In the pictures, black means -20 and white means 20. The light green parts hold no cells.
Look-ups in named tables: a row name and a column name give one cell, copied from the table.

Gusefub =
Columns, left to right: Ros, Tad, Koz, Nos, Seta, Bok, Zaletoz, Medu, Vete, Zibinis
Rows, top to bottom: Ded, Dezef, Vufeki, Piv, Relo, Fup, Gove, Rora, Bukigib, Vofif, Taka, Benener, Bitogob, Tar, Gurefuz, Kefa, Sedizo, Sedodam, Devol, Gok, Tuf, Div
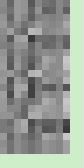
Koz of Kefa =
1
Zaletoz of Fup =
-3
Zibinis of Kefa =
10
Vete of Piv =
2
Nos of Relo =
-4
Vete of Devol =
-1
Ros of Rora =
3
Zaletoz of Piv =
2

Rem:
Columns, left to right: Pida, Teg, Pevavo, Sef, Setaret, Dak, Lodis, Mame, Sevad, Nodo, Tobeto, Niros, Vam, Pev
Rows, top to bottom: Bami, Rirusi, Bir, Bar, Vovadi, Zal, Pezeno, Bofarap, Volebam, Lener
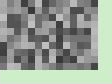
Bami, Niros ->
0
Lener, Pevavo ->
8
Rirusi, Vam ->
2
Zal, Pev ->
8
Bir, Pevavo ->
-6
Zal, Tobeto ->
-2

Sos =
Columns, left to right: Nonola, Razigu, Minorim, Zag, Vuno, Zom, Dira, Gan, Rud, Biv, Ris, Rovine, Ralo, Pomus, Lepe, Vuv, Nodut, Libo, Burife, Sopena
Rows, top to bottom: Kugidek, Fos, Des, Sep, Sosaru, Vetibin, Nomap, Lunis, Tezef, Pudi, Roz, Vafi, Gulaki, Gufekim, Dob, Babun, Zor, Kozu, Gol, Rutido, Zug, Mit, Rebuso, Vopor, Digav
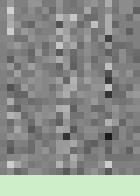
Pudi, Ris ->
-5
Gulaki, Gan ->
-2
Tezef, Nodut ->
-3
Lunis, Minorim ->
0
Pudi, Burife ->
0
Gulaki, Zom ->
2
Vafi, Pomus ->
2
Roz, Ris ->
3
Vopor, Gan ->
0
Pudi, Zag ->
1
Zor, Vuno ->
0
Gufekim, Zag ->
-4
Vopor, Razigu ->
12
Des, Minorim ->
0
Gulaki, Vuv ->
10
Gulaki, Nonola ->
-1

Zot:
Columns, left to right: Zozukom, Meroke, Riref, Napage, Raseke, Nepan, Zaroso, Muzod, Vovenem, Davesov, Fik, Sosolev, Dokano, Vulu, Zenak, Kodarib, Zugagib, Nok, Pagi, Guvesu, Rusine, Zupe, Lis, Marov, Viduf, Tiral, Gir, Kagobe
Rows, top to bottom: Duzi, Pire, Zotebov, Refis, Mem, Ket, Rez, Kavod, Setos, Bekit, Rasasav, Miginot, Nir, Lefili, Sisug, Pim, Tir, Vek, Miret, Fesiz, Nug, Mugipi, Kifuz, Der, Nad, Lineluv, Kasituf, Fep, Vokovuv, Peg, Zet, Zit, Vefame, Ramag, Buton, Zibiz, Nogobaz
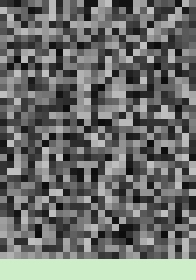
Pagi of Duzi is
-17
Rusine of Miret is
4
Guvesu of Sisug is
-12
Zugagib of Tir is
-5
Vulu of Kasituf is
-9
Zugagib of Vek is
0

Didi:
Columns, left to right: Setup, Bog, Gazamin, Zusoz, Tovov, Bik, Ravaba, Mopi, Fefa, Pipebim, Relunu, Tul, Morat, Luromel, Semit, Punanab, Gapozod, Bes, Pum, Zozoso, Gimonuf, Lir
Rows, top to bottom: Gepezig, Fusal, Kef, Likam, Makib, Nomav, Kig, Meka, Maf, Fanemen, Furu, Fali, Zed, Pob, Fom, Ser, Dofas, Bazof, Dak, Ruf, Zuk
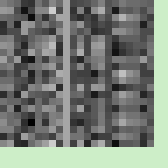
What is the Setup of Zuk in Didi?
1
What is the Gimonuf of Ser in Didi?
-15
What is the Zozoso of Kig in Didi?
-6
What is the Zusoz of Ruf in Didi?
5
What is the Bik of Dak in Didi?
-2
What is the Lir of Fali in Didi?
-7
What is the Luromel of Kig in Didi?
4
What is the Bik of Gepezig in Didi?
-2
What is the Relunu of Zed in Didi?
-6
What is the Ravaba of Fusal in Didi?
1
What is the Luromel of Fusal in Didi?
2
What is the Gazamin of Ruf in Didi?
-12
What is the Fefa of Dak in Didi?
-6
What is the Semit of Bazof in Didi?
-1
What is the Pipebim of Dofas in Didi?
6
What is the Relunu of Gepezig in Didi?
-9
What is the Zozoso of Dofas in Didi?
-2
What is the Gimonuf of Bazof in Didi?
-2
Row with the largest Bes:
Furu

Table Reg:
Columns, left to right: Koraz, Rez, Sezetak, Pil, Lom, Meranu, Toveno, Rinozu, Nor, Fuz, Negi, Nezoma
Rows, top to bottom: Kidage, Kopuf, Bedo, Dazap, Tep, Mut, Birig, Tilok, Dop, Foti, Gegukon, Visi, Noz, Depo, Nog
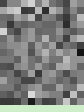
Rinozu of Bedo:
-1
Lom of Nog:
-16
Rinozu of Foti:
-5
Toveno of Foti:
-2
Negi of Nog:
-5
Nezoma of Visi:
0
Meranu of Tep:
-4
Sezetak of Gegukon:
-9
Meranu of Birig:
4
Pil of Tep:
0
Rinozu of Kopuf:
8
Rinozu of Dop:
-2
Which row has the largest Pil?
Kidage

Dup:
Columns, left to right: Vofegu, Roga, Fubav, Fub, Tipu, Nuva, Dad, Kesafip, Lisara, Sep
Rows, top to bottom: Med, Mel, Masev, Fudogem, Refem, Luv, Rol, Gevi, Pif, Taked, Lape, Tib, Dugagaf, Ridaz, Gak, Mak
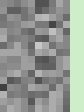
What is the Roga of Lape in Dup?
5
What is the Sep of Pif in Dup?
6
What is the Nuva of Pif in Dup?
-6
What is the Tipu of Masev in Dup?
0
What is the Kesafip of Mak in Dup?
7
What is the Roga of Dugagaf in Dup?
2
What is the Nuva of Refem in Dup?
4
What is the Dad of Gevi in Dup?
4
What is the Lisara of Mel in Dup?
3
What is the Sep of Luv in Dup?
1
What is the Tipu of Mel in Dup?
2
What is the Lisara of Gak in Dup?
5
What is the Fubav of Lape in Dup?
7

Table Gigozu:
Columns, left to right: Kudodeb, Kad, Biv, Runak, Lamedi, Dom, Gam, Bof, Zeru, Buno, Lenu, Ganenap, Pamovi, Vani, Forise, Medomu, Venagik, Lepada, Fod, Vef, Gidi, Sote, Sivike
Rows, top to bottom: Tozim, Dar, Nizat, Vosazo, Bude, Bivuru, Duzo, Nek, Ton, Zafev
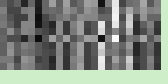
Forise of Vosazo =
16
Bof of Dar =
-3
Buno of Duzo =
-12
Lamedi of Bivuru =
-4
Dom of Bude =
-7
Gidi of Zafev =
-8
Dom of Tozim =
-15
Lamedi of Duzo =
-2
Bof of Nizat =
-5
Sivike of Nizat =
-4
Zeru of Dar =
-4
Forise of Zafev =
16
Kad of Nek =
3
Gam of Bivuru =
-7
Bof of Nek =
-9
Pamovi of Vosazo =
-9
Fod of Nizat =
11
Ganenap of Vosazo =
5
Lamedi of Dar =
0
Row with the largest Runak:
Ton

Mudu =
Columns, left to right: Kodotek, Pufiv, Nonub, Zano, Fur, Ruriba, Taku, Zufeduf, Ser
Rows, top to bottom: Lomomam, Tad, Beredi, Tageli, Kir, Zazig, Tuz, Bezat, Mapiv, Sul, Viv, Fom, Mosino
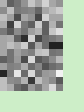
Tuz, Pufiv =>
10
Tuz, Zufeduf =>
-15
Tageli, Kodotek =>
7
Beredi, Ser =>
6
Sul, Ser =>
-1
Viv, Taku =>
4
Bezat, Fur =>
0
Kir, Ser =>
15
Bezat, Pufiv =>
-2
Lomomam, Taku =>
13
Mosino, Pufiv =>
7
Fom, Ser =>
-6
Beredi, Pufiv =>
5
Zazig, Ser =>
1
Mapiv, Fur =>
14
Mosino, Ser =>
0
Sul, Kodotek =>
5
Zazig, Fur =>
13
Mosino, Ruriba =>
-1

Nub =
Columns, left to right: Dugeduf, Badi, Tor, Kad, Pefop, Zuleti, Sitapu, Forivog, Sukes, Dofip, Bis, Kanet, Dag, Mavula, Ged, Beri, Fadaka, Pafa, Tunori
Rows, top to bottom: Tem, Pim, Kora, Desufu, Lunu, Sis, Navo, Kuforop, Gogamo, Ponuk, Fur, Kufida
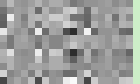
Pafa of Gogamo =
2
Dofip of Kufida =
17
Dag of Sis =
6
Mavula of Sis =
6
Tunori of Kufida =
12
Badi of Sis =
-1

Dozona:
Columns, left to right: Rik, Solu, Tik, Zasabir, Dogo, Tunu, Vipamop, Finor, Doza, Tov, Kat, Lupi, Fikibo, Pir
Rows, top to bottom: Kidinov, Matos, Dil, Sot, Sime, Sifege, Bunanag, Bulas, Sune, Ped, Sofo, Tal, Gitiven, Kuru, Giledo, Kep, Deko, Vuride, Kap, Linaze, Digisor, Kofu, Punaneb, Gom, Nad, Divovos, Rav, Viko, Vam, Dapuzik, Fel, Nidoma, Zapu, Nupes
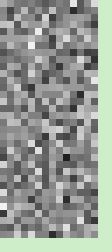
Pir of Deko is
14
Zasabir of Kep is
-7
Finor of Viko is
3
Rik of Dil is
2
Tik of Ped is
5
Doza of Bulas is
-4
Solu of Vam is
0
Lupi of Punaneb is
-3
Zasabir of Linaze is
5
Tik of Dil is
10
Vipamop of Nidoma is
6
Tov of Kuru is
9
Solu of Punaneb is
1
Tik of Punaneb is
7
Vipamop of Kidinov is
-6
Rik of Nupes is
1
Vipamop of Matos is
-3
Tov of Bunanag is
-2
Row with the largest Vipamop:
Dil

